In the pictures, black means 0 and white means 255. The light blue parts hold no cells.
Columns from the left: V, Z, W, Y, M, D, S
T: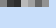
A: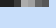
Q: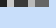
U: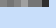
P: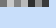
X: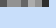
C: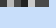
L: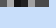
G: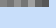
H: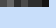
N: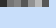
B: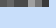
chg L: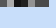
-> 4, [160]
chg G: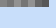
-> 4, [160]
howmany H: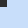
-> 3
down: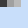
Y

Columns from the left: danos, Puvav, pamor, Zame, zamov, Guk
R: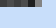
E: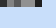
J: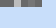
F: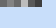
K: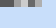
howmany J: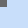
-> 4
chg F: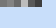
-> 0, [105]
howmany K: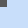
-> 2
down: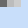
Zame
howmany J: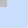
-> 1
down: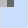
pamor

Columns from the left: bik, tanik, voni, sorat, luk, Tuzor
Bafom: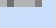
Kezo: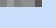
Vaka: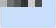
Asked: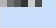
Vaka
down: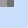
tanik
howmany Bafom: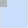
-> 4

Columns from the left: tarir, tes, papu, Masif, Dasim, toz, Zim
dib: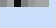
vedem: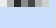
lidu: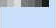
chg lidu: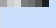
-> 1, [193]
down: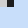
Zim
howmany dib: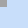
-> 3
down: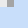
tarir
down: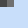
Dasim

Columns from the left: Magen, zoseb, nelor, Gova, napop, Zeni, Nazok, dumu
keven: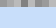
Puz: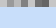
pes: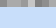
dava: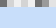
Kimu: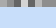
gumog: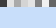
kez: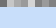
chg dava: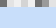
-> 1, [212]
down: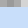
zoseb
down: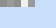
Nazok
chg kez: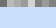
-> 1, [198]
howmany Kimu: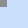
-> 3
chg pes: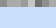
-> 5, [129]

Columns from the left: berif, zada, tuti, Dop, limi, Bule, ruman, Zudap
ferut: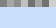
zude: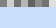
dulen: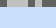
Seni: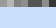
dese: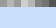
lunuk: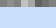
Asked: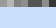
Seni
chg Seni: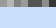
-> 3, [142]
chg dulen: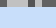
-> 4, [98]
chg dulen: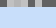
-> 2, [193]
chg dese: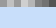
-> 1, [181]
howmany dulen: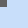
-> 4
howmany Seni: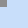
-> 2

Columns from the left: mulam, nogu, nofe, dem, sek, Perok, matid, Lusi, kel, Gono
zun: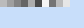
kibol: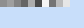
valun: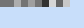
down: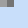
nogu
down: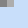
nofe
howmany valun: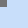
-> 4
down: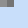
mulam
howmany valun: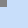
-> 0
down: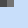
Perok
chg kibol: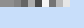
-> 1, [159]

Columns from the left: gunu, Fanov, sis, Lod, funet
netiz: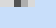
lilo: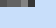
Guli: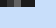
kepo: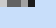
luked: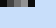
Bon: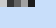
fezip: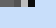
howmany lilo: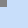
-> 1
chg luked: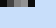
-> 2, [115]
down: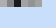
Lod
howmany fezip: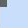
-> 2
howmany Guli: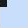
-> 3
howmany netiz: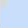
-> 3

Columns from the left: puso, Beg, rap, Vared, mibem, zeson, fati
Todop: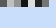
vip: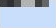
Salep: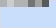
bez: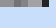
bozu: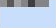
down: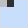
Beg
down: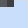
puso
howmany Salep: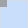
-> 1
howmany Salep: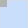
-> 3

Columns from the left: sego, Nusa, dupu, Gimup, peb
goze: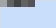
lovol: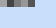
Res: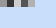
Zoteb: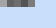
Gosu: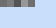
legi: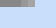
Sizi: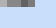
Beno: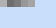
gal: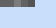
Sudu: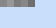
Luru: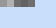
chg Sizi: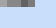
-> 0, [177]
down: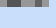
Gimup

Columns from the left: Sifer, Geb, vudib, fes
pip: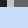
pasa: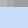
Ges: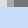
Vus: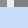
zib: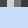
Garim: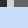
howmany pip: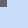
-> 2
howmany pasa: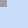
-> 2

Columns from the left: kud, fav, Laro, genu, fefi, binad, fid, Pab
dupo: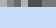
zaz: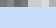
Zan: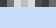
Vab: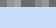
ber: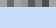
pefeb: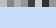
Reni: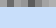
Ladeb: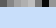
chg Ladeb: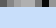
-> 4, [190]
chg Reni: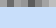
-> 7, [176]
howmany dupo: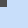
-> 2
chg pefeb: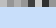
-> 1, [135]
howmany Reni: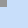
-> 1

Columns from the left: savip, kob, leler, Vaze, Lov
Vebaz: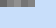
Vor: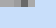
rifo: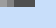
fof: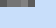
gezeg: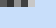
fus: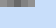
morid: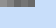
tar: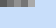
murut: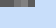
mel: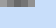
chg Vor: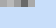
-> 1, [169]
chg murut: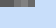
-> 4, [91]
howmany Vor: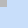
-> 0

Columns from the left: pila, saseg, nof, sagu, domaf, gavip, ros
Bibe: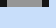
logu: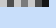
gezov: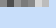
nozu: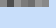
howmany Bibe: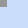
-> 5
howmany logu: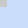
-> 3
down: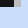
ros
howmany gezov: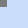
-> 1

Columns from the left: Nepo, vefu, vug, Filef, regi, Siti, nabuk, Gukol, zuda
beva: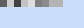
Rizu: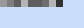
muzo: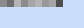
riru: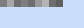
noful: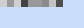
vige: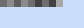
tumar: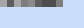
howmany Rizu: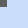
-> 3
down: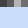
vug
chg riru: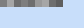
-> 6, [180]
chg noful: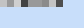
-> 0, [207]

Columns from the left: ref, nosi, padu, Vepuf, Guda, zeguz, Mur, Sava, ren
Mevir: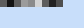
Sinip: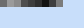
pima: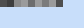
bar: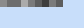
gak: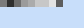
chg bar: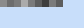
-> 2, [109]
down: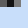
Mur
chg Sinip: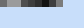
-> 2, [139]
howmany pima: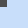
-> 2

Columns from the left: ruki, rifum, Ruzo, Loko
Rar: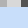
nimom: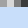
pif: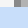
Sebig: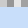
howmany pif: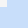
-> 2
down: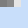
Ruzo
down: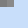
Ruzo
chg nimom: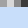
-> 2, [125]
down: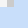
ruki
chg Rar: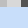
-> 0, [178]
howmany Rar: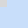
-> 2

